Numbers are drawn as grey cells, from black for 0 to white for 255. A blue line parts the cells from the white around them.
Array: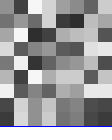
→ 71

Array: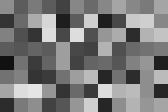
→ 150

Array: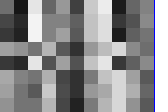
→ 146

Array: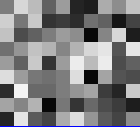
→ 68

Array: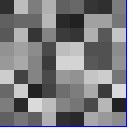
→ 153

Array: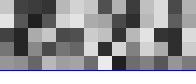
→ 150

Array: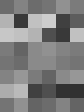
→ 131
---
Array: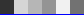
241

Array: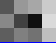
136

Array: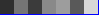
157

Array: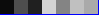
132

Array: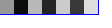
203

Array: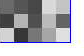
195

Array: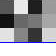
18

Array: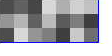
175

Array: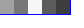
60

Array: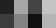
60
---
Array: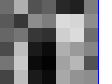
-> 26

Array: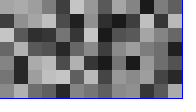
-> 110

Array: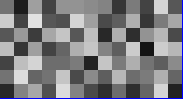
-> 167

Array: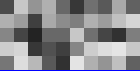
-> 184

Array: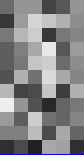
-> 33

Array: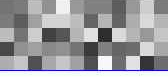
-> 80

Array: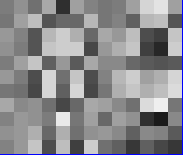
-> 197
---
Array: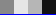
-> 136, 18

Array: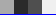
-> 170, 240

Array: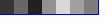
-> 53, 125

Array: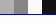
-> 176, 19

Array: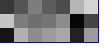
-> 56, 156

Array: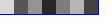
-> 217, 66

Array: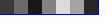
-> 58, 38

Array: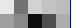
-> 232, 173

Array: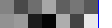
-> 131, 232
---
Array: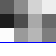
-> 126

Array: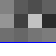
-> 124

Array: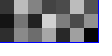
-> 5

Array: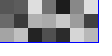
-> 184

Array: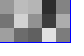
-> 124

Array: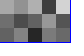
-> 105

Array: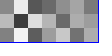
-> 173

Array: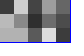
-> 60

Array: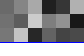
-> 74
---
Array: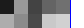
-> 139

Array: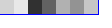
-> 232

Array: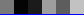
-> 4

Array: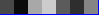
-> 11

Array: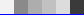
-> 138

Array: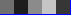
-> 29

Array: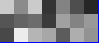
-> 236
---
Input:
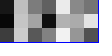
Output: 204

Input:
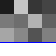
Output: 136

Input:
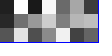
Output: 227

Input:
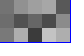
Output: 174

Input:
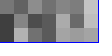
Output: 178

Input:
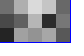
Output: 161

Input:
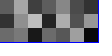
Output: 121

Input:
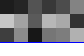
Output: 139

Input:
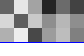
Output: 238
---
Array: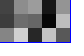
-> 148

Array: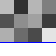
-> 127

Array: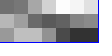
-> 225

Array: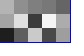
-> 101

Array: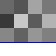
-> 120

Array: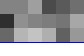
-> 111

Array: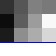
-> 121

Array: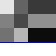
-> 57

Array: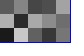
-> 163
